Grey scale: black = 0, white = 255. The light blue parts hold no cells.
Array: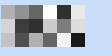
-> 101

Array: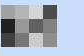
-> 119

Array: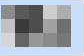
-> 151

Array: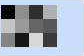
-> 23

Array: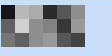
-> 153

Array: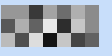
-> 198

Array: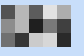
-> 203

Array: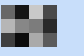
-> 11
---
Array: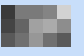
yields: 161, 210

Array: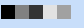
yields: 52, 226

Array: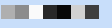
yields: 40, 250

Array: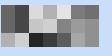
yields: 207, 228

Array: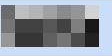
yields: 87, 210

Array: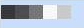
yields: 118, 248

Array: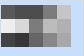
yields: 124, 238

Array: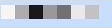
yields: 153, 245
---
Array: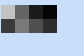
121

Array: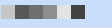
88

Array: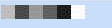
73

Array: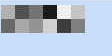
168

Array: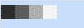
92

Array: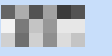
111

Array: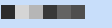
213
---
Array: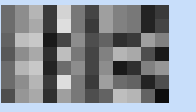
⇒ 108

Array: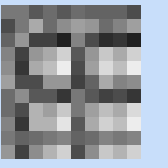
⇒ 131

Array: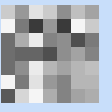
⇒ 110

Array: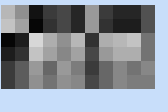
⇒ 29

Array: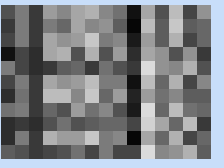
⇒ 45

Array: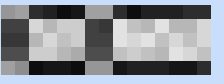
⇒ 55

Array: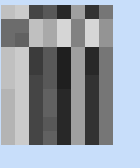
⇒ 180

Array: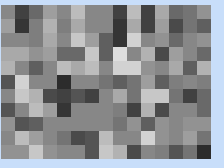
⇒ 146
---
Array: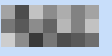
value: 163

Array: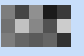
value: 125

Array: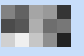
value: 130

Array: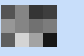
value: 84

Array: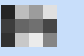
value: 37

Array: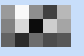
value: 154

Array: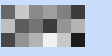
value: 104

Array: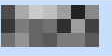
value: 77
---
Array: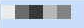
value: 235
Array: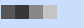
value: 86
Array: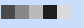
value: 74
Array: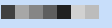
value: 64
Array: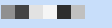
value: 144
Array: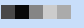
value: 72
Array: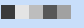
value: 58
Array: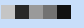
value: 197
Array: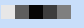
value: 231
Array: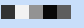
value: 50
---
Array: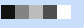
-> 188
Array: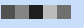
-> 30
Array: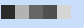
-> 102
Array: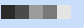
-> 155
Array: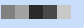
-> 42
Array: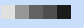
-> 98
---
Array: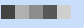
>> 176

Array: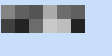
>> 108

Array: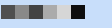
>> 67

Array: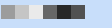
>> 234

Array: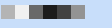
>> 105

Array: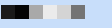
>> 169
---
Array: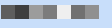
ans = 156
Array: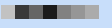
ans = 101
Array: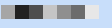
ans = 78
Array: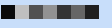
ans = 81
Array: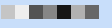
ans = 83
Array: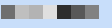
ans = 179
